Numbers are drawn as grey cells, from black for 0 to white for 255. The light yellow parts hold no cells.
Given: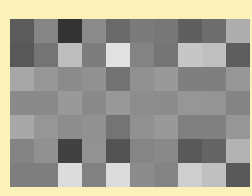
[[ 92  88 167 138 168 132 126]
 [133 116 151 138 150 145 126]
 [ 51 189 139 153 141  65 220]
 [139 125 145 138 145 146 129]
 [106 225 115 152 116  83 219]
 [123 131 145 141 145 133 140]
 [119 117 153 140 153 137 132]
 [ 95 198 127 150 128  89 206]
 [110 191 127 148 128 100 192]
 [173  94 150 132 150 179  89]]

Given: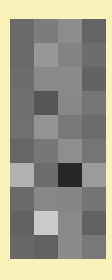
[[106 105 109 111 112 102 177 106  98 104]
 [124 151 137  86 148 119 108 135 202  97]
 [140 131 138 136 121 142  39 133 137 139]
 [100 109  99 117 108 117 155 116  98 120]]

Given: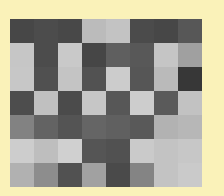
[[ 71 198 199  77 130 205 177]
 [ 76  76  80 192  99 190 141]
 [ 72 201 196  75  84 208  81]
 [187  70  82 198 101  85 161]
 [195  95 204  87  96  81  74]
 [ 75  88  86 205  89 202 132]
 [ 71 197 186  90 178 195 195]
 [ 87 160  55 194 183 199 202]]

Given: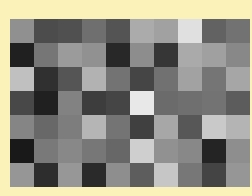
[[144  32 192  72 133  25 150]
 [ 76 118  48  32 104 121  45]
 [ 80 155  85 130 125 136 151]
 [111 145 178  61 181 119  42]
 [ 84  40 115  69 116 103 142]
 [171 141  69 232  64 207  93]
 [161  54 113 107 167 145 198]
 [224 170 162 111  87 136 119]
 [ 98 160 117 115 201  36  68]
 [114 136 166  92 180 142 150]]

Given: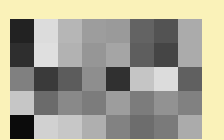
[[ 34  46 128 198  11]
 [220 223  58 107 209]
 [182 178  92 137 199]
 [157 150 142 124 175]
 [154 165  48 157 130]
 [ 99  94 197 124 109]
 [ 83  69 220 146 122]
 [171 171  96 129 171]]

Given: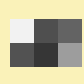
[[242  82]
 [ 79  54]
 [ 99 157]]

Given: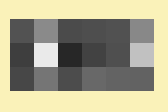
[[ 82  62  71]
 [138 234 117]
 [ 75  39  76]
 [ 78  66 104]
 [ 81  79  99]
 [136 193  98]]
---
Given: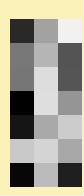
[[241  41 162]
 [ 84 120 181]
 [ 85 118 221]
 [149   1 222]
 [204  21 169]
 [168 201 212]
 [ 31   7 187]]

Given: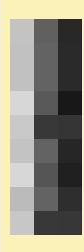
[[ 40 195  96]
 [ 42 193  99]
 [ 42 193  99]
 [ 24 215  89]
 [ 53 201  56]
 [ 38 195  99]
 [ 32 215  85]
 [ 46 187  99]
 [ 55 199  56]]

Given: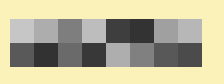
[[183 198 173 126 189  62  51 160]
 [ 75  89  50 106  56 174 128  88]]

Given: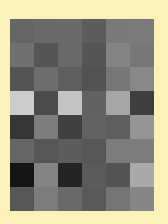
[[123 102 105 106  93 121]
 [119 112  85 105  85 131]
 [136  84 109  94  83 119]
 [ 62 204  76 196  97 166]
 [149  54 125  65  98  94]
 [125 101  86  93  87 124]
 [170  21 132  37  91  83]
 [134  86 124 105  89 116]]

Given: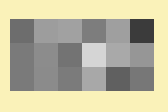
[[ 59 109 157 161 125 159]
 [150 122 140 115 213 169]
 [119 122 139 123 168  96]]

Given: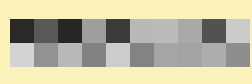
[[203  41  88  38 158  59 185 187 169  82]
 [142 211 146 184 130 204 131 165 163 173]]
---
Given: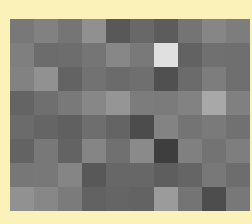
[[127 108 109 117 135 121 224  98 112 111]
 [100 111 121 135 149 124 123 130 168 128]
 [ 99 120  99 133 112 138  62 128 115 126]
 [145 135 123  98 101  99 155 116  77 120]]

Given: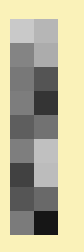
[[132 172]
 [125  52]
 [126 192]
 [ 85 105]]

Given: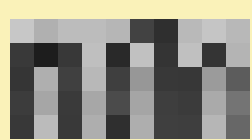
[[ 57  29  56 191  41 193  52 192  52 180]
 [ 60 166  58 167  75 165  62  59 170 116]]

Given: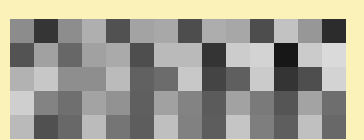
[[ 83 161 103 161 170  78 186 186  52 204 211  23 203 218]
 [207 131 111 163 146  95 161 131  91 162 122  85 163 110]]

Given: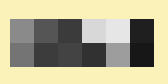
[[116  60  67  49 157  23]]

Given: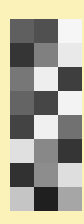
[[ 53 128 233]
 [100  70 243]
 [224 136  53]
 [197  31 166]]

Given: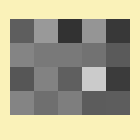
[[132 121 121 114  90]
 [132 111 126  92  93]]
